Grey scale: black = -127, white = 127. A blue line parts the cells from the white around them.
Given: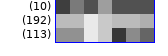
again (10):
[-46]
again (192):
[59]
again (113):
[17]
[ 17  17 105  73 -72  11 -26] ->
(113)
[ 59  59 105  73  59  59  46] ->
(192)

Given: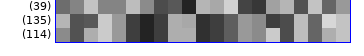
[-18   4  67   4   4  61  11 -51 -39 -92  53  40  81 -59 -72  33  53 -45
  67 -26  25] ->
(39)

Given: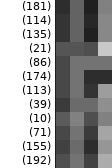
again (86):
[-12]
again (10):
[1]
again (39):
[-20]
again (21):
[-42]
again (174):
[-82]

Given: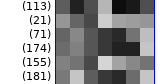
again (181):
[69]
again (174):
[-94]
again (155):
[-12]
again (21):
[22]
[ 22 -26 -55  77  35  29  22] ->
(21)

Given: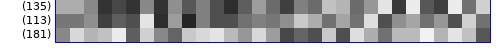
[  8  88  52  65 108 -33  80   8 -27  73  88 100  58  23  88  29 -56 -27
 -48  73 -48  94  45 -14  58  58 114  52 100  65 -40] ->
(181)
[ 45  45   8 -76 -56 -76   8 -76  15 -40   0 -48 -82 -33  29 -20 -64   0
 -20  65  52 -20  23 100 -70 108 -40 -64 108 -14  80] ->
(135)

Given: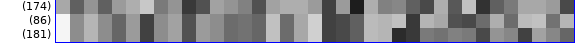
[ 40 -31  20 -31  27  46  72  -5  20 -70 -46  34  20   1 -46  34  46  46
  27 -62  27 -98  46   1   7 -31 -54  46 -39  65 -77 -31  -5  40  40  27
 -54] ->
(174)
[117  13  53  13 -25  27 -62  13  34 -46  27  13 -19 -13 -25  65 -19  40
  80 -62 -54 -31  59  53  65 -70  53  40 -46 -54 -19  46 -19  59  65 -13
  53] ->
(86)
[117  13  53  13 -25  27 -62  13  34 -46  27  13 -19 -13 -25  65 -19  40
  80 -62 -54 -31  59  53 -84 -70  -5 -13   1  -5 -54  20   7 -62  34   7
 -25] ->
(181)

